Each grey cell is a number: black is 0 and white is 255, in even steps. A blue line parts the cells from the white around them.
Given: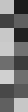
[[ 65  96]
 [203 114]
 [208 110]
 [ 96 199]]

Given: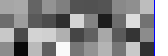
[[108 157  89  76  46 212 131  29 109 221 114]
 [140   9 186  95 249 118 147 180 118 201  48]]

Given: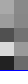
[[156 135]
 [217 154]]

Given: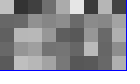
[[103 105 145 134 141 106 139 135 163]
 [104 149 159 115 117 102 186 102 141]]

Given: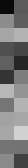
[[140  94]
 [ 80  70]
 [ 52 125]
 [117 179]
 [167 209]
 [138  65]]

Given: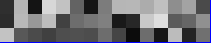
[[ 44 185 152 189  65 109 119 128  25  39 201 222  91 102 144]]
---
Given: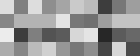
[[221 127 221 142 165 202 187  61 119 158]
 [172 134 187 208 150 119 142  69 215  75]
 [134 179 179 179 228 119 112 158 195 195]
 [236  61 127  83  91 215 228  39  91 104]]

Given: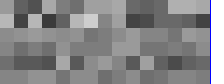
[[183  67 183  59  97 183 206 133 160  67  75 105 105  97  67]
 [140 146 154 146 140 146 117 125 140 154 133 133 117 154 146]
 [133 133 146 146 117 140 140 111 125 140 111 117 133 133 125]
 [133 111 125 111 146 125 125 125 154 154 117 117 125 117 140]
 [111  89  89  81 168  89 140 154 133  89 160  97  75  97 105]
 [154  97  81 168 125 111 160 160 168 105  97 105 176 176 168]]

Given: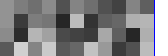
[[139  44 181 161  74  66  59 168  95  38 175]
 [ 89 208 132 202  89 103 194 153  59  81 188]
 [147  59 125 118  38 188  51  95 103 175 181]
 [147 125 111 139  81 132 111  81  66 132  95]]

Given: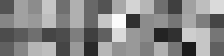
[[ 96 134 182 190  69 153  41 182 146 153 126 176 118  27 198  96]
 [134 161 153 190 126 176 104 198 251  48 140 146 118 168 126  69]
 [ 83 161 140 198 111 176 104  83 168 212 182 111  63 161 190 218]
 [ 76  90 111  69  76 126  63  96 218 153 140  35  48 206 198 118]]

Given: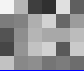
[[ 70 148 194 210  89 202]
 [ 83 142 181 168 168 188]
 [124 130 175 210 103 156]
 [194 136 142 117 124 109]
 [244 181  62  48 224  95]]

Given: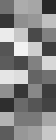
[[ 85 242 207  61]
 [113 172 166  40]
 [ 92 151 159 200]
 [ 54 143 151 192]
 [143  54 136  61]
 [ 92  73 129 215]
 [179 121 121 166]
 [229 221 100 113]
 [ 46 106  85  67]
 [235 200  73 129]]
